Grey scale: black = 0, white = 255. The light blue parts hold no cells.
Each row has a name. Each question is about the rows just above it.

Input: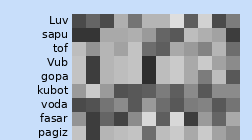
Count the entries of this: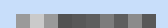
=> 10
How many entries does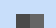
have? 2
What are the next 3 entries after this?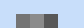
[154 109  88]
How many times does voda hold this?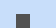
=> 1

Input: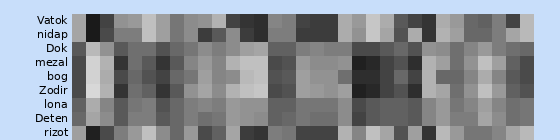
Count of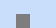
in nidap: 5
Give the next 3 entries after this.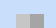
[ 82 172  52]
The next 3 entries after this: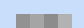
[192 198  74]
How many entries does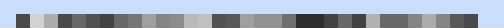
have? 33
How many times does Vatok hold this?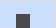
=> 0

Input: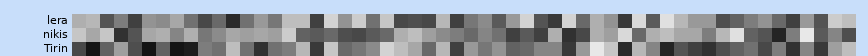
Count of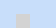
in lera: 3
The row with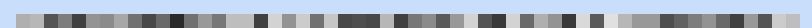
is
lera
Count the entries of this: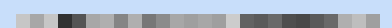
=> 26
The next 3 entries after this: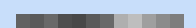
[105 133 113]

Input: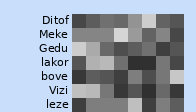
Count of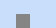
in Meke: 4
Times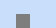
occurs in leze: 4

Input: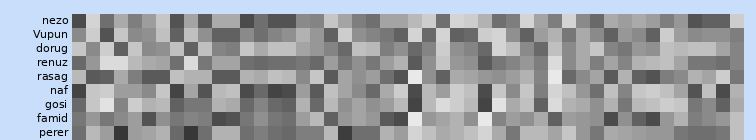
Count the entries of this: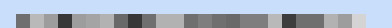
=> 25
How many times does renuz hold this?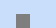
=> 2
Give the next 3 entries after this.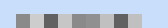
[132 126 198]
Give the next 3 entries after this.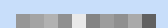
[157 151 144]
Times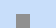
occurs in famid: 6
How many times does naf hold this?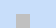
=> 7
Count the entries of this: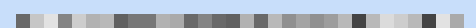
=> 32

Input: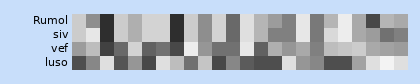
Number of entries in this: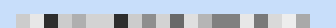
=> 21
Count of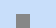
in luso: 3
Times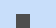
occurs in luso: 5
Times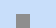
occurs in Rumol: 2
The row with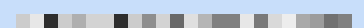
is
siv

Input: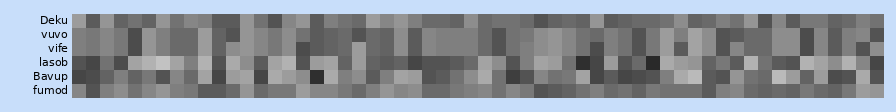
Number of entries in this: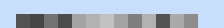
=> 13
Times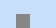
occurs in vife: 6
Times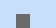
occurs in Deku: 10
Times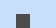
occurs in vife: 4
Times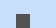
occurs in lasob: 8
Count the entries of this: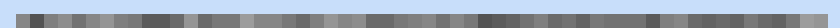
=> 58

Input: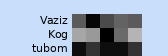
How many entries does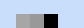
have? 3
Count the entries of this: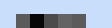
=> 5
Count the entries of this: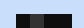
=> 4
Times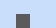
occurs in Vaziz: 2
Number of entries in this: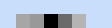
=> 5
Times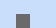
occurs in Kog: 1
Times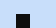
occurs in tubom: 3

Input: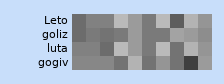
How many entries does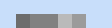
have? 5
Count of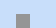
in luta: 1
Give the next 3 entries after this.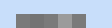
[122 163 155]
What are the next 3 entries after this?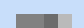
[155 122 186]
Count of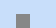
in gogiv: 3
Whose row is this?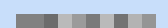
luta
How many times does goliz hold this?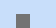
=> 1

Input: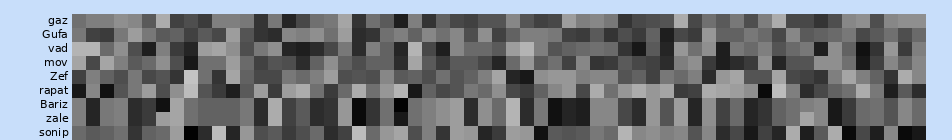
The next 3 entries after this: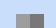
[90 98 65]
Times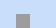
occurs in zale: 3

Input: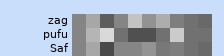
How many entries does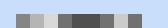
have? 9
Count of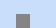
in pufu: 1
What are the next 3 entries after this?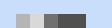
[113 203 113]
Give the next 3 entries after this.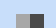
[133 133 147]
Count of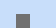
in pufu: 4
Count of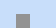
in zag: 1
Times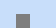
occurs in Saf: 1

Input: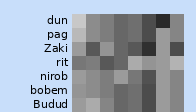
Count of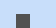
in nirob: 1
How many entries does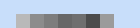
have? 7
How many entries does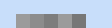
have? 5
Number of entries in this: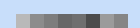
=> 8

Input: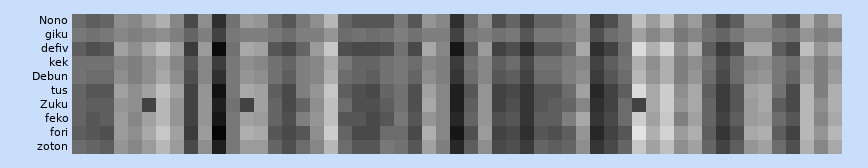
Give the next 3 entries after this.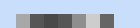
[ 73  73 108]
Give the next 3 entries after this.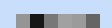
[ 79 127 149]
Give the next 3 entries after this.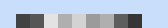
[ 79 168 175]
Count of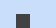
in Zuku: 6

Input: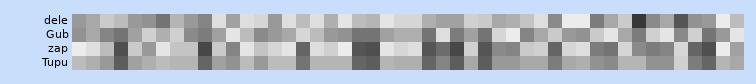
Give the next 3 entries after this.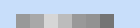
[116 161 175]
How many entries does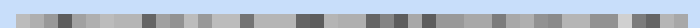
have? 48
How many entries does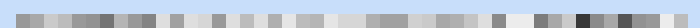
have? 48
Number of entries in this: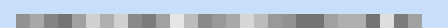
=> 29
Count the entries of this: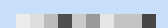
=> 10

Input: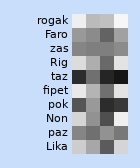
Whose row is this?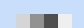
Non
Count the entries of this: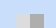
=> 2
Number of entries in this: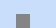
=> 1
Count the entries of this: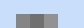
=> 3

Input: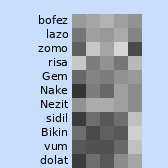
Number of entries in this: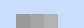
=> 3
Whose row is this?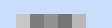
risa
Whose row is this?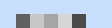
zomo
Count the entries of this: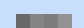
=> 4
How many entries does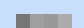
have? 4

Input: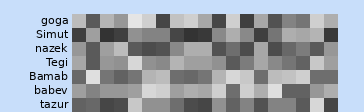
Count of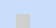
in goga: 4
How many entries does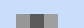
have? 3
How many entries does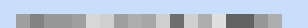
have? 19

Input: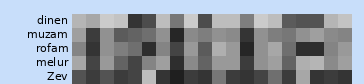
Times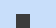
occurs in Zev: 6
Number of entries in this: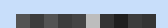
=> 10

